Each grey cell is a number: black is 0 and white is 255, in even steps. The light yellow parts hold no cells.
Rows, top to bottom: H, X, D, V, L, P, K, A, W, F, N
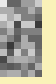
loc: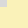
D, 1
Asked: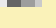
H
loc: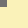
A, 6
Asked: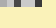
V
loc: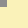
F, 4
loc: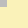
A, 1
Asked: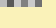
A

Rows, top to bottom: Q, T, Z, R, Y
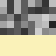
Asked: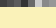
Y
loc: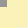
Y, 8
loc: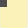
Y, 2
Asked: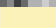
Z
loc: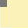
Q, 6

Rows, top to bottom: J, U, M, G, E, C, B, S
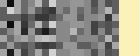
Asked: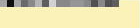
J
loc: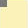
B, 14

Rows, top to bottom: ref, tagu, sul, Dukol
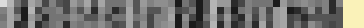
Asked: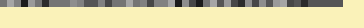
sul
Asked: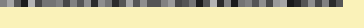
tagu
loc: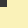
Dukol, 4
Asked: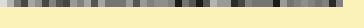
ref

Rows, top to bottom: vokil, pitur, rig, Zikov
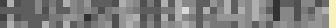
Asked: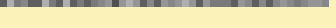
Zikov
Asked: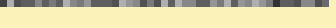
vokil
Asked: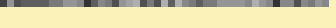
rig
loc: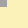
rig, 19
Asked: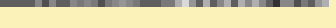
pitur
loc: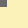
vokil, 47

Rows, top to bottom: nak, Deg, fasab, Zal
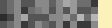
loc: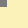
Deg, 6
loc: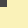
fasab, 2
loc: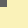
nak, 8

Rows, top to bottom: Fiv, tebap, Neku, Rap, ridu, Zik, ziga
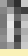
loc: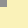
Zik, 1
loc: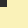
Fiv, 3
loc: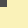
tebap, 3
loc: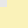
Rap, 2
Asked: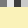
Rap
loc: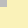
Zik, 4

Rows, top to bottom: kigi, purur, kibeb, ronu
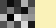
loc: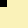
kibeb, 2
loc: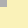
kigi, 4
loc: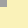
kibeb, 4
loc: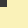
purur, 3
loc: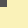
ronu, 1
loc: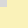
ronu, 4

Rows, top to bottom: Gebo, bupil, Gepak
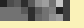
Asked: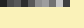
Gebo
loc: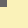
Gepak, 6
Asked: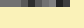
bupil
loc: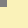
bupil, 8

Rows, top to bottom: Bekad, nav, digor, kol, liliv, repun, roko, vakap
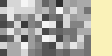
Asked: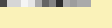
Bekad
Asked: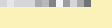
nav
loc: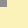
repun, 10
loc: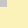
liliv, 4
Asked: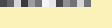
repun

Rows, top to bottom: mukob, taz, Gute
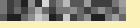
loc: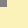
mukob, 9
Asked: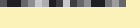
Gute
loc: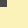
taz, 17
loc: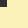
mukob, 6

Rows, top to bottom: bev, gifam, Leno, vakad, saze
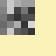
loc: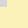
vakad, 5
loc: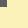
saze, 3
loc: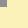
bev, 1
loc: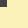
gifam, 3

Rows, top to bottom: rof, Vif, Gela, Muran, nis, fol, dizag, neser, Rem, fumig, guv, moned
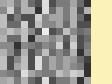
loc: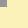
Rem, 11
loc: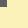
fol, 10
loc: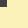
Rem, 13

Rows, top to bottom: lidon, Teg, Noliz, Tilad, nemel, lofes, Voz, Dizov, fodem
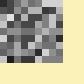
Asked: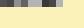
Teg
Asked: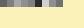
Dizov
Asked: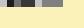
fodem
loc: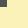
Teg, 1
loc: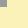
lidon, 4

